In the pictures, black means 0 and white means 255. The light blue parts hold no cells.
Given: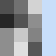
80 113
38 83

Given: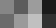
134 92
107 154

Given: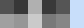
82 55
160 150

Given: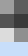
158 93
83 58

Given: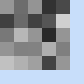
151 109
64 106

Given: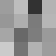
157 189
151 174

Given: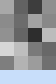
168 98
139 108

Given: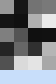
153 22
20 16
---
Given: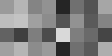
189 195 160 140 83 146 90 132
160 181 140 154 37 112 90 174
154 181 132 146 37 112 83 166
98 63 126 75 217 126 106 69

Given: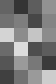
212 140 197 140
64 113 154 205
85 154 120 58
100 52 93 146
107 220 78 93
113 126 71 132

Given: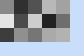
229 75 206 34 110
61 144 118 170 178
137 48 82 184 162

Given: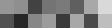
81 39 135 156 58 168 74 190
150 143 66 116 122 95 168 217

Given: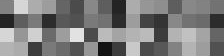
214 150 208 107 157 226 75 187 164 179 187 60 179 193 164 101
130 214 172 157 101 75 136 94 36 172 150 142 94 136 130 114
36 94 122 44 88 81 122 114 44 157 67 52 136 114 107 44
179 172 60 122 107 81 150 20 60 201 75 88 130 179 157 81

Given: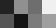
86 20 123 159
35 144 110 240
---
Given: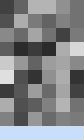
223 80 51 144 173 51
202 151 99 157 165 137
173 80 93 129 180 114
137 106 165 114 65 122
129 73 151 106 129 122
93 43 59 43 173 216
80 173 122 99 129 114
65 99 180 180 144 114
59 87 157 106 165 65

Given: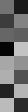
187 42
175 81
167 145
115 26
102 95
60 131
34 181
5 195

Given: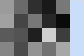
161 69 120 39 10
155 106 47 25 120
133 75 147 114 167
90 83 31 207 61

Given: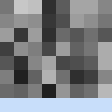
157 55 157 47 106 86 112 86
134 149 142 55 78 157 142 118
126 32 98 178 112 47 63 134
118 199 192 47 92 165 165 134
106 98 126 32 149 98 112 184
86 47 134 165 71 78 92 172
63 142 126 71 157 98 118 172

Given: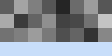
170 59 100 143 66 72 114 196
114 127 156 121 79 100 51 135
94 164 127 86 37 107 156 86

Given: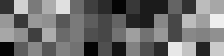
167 144 63 173 106 122 79 71 114 159 114 152 71 136 130 144
152 56 152 144 87 122 93 71 100 35 27 136 71 188 159 238
49 209 122 173 224 106 63 42 4 56 27 27 100 49 188 167
4 93 136 87 130 114 4 79 20 130 79 42 231 195 35 203

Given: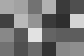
170 162 114 177 58 79
136 87 226 100 93 93
114 79 107 52 136 142
65 185 148 58 46 212

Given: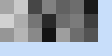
209 173 117 41 109 123 63
165 201 70 129 97 109 25
150 181 137 19 158 109 83

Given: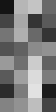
154 111 204 97
131 146 190 68
117 175 105 52
90 160 219 124
82 97 139 146
68 168 52 90
44 124 226 28
20 182 196 105
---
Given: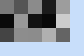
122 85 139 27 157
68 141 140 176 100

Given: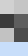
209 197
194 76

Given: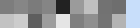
125 134 123 133 34 155 192 114 110

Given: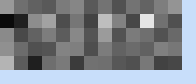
153 111 97 89 123 134 89 115 81 115 99 126 148
138 73 98 125 92 136 84 155 82 123 111 82 105
180 92 31 110 122 59 113 111 87 80 120 66 71

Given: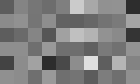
93 132 118 109 127 203 168 145 146 45
93 106 133 86 161 192 179 146 138 52
67 140 162 45 73 141 223 94 181 131

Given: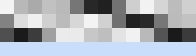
243 184 170 193 185 118 40 32 114 207 242 213 188 208
79 26 60 160 235 234 199 190 227 241 185 84 26 59
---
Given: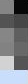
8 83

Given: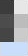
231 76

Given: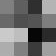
180 84 190 173

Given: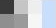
238 154

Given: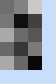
201 15 169

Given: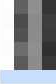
53 139 82 252
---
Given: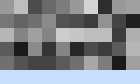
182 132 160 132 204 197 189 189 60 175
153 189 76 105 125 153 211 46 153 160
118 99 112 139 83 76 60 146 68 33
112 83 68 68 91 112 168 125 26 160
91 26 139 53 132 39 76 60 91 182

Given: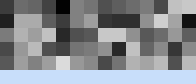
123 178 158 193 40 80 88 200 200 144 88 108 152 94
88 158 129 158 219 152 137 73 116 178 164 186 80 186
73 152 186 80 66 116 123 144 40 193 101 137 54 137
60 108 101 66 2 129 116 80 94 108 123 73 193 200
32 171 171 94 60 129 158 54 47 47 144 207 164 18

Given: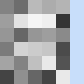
164 131 192 233 83
158 226 245 239 53
150 102 150 158 138
131 109 186 172 180
123 211 204 198 75
68 144 102 68 233

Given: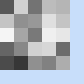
245 166 121 239 231
196 144 152 223 196
101 136 209 215 108
88 209 115 188 181
75 55 144 129 173

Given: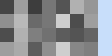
158 170 92 143 206 135 127
143 185 106 119 206 77 158
77 177 127 113 92 84 100
69 158 61 119 84 177 150

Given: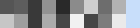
198 158 57 171 70 241 70 124 234
85 93 57 146 41 139 206 109 178

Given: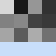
215 23 150 50
165 92 172 113
129 136 65 57

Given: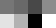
227 178 2 255
118 105 72 140

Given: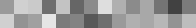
208 147 160 229 123 131 88 110 154 176 168 183 147 189
154 208 202 110 195 102 139 222 176 139 168 116 65 123
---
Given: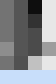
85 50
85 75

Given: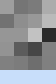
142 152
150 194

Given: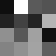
66 35
88 161

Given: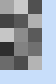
87 177
140 90

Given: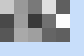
157 57
169 159

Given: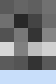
40 68
120 52
